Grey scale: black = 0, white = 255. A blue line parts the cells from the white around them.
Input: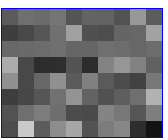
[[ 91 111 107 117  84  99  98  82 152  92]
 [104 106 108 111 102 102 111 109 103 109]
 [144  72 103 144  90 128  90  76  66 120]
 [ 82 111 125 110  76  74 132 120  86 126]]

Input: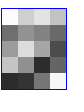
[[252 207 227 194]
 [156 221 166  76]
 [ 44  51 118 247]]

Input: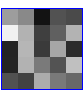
[[157 137  19  82  74]
 [ 35 182  58 166  44]
 [ 81  66 172 121 104]]

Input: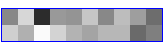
[[136 215  44 153 148 198 136 189 158 109]]

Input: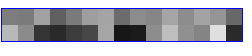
[[125 123 162  96 122 158 164 108 140 134 165 141 163 149 104]]

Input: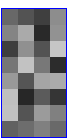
[[104  83  63 141]
 [ 62 144  83 198]
 [153  85 165 171]
 [193  84 155 128]]

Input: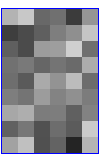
[[179 200 104 112  59 149]
 [ 95  75 156 158 207 111]
 [110  90 170 147 188 108]
 [167 174 124 125  96 130]
 [162 192  80  99  36 180]]

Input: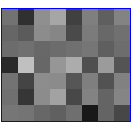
[[114  48 143 166  64 127  95 131]
 [108 112 104 108 112 118  95 109]
 [115  68 141 139  86 127  82 129]
 [118 116 103  96 111  24 100  71]]

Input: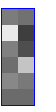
[[124 113]
 [128  78]
 [136 121]]
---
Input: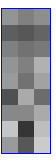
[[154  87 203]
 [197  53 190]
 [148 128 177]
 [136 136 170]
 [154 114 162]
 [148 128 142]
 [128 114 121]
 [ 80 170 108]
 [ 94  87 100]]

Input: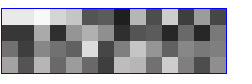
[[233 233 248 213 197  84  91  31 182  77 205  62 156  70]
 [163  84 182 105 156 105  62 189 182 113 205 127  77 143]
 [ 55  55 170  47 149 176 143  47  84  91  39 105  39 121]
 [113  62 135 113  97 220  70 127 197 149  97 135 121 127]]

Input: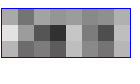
[[169 116 163 149 156 137 143 176]
 [182 108 124  92 190 137 116 182]
 [226 156  85  49 198 124  78 190]]

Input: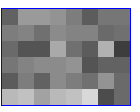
[[185 193 162 185 193 216  76 106]
 [ 98 154 154 147 125  92 118 118]
 [118 131 139 139 147  84  98  98]
 [125 131 112 139 131 131 106 112]
 [ 92 125  98 139 125 112 147 106]
 [106  84  84 169 112  92 177  61]]

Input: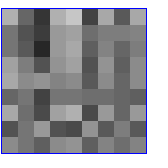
[[ 82 117 153  82  74 147  89 125  89]
 [168 139 147 131 139  89 139 102 139]
 [139 117  95 139 147  95 131 110 131]
 [161 125  82 147 161  82 147  95 139]
 [168 110  74 161 176  74 153 102 153]
 [102 117  66 117 117 110 110 102  95]
 [117  82  60 153 161 110 125 125 131]
 [176 102  53 176 198  66 168  89 168]
 [117  89  39 153 168  95 131 102 125]]

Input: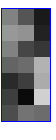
[[ 62  11 208]
 [100 108 178]
 [ 42  62 171]
 [ 77 115 108]
 [130  70  55]
 [152 146  34]
 [130  85  26]]

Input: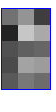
[[ 35 198 169]
 [ 75 163 156]
 [ 89 120 108]
 [ 81  96 102]
 [114 148  62]]

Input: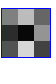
[[ 44   8 148]
 [128 188 102]
 [ 82 214  66]]
